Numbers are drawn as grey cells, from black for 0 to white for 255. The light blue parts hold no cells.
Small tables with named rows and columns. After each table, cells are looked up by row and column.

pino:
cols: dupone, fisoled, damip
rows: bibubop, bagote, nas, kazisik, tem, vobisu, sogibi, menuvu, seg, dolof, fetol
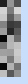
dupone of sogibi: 117
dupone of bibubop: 32
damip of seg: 195
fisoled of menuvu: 157
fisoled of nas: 94
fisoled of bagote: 124
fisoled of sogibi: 182
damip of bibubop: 82
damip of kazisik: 66
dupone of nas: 200
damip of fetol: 145
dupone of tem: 156
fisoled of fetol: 88
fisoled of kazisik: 58
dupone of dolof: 9
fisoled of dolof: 178
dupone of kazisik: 131
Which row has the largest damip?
bagote

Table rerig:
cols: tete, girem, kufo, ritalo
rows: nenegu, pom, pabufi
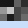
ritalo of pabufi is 106
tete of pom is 152
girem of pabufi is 29
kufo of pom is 68
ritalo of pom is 86
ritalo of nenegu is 45
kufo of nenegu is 97
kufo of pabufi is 68
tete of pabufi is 109
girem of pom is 198
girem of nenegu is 23
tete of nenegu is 24
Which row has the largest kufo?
nenegu

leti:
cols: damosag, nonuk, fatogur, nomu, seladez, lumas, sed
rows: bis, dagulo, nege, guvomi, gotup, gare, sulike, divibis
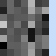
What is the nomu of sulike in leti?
109
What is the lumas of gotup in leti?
70
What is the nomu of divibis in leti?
106
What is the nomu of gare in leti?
128
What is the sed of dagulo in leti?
163
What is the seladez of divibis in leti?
161
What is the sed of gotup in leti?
37
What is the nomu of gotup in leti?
87
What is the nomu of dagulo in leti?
83
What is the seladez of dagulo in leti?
166
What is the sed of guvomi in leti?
56
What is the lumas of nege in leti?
85
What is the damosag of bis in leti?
63
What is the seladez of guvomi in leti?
168
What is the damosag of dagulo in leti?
33

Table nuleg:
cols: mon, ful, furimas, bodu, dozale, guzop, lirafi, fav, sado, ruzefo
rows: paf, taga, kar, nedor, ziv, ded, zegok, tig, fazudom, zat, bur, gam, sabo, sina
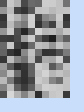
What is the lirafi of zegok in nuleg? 185
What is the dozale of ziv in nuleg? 91
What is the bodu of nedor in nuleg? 122
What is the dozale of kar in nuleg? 207
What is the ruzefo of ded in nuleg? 95
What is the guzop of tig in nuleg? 113
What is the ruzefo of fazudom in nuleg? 73
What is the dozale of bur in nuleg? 97
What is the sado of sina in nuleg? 202
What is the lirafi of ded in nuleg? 58
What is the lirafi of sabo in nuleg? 207
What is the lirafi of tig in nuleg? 50
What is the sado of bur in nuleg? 195
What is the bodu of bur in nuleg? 49
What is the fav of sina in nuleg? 198
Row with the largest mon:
gam

